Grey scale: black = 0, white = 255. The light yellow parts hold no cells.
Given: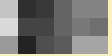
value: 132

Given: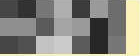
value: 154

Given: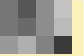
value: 141

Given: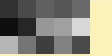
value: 86

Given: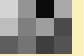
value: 11

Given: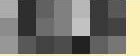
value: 57

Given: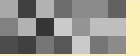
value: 139
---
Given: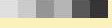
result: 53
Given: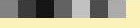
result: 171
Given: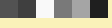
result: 31
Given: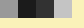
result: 196
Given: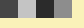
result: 141
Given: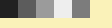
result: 124
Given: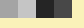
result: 72
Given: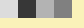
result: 128
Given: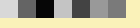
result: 122
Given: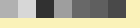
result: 73
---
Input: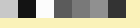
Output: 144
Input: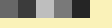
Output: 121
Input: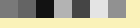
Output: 228
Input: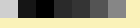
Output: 84
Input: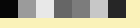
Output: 199
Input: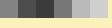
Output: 186
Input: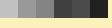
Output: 75
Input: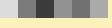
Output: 113
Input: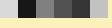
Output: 54
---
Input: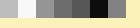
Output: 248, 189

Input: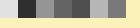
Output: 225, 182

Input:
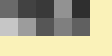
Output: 198, 156

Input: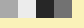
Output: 236, 169

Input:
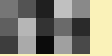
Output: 192, 182

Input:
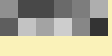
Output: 205, 195
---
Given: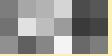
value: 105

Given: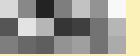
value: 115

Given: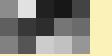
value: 193

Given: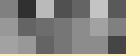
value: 140

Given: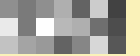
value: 215

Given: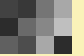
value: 168
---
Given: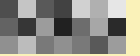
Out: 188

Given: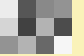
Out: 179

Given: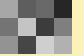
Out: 70

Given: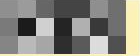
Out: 185

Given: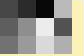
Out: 154

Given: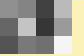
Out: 121

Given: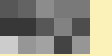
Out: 150
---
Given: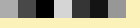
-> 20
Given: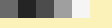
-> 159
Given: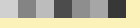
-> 166
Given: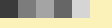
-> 102
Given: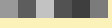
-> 62
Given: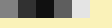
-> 94
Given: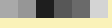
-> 106
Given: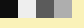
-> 91
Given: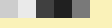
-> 32
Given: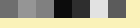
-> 226
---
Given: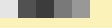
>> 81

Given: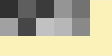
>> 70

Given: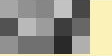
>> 112

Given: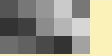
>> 97

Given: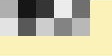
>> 88

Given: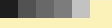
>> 82

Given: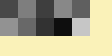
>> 104

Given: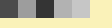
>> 157
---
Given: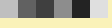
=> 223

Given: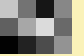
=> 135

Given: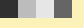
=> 101

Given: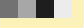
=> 236

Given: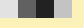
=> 195

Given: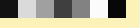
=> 7

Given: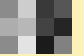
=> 86
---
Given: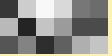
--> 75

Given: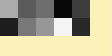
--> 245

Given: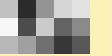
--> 99

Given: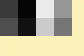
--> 203

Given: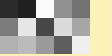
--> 218

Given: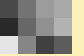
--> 144

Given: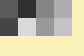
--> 153

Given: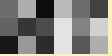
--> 130

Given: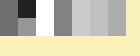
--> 193
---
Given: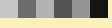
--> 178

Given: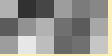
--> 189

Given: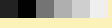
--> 116

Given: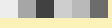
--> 65

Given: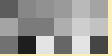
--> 228

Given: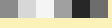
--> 245
